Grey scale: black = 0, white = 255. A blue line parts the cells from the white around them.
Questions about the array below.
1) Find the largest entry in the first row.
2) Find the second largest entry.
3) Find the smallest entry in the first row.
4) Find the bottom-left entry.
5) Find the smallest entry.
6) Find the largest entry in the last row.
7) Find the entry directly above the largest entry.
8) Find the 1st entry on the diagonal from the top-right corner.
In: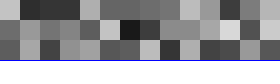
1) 195
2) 203
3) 46
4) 93
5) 25
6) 188
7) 61
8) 182
